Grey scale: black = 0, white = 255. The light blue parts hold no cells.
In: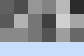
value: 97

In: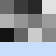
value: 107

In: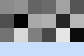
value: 139

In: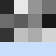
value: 38

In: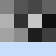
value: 131

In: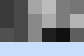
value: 58

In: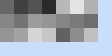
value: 103

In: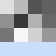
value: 223

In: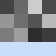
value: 67

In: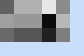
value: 97
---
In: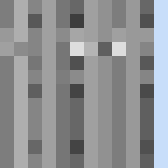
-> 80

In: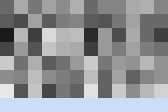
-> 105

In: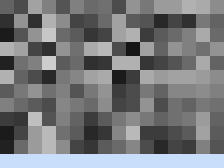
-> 99

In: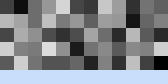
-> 129

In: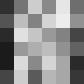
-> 145

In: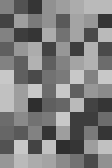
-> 53
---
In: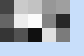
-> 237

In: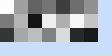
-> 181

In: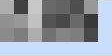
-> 152

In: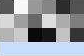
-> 159

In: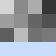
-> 144

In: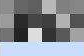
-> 42

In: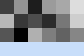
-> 56
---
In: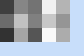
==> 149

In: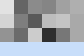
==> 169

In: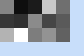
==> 90

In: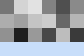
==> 181

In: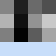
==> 201

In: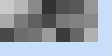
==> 137

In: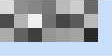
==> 185
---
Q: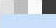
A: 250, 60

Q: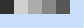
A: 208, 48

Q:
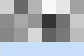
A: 248, 52

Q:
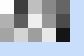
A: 253, 21

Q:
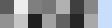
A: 237, 31

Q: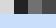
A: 216, 35

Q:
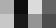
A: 219, 12
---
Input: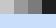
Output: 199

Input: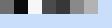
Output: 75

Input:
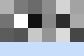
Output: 200

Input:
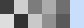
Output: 49

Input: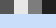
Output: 85

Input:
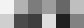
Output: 62
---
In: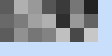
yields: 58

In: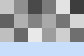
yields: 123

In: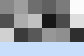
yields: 96

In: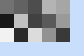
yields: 77

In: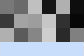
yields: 22

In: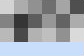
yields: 111

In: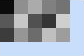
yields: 171

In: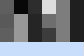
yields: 221

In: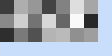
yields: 130
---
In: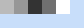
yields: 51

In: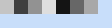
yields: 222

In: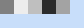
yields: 191

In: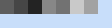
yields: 135

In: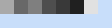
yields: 78

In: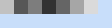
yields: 50

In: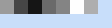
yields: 106

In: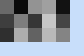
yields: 54

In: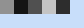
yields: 80
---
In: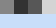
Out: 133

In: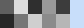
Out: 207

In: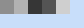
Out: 178

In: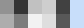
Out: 222

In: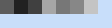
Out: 166

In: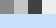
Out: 197
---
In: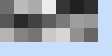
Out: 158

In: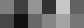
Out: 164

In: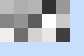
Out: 253

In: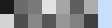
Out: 129

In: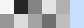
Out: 111

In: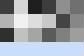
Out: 68

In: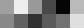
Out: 114

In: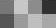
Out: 191

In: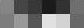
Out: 211
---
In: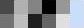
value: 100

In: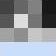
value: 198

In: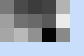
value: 4

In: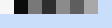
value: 94

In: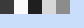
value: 215

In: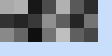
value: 95

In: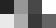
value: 57
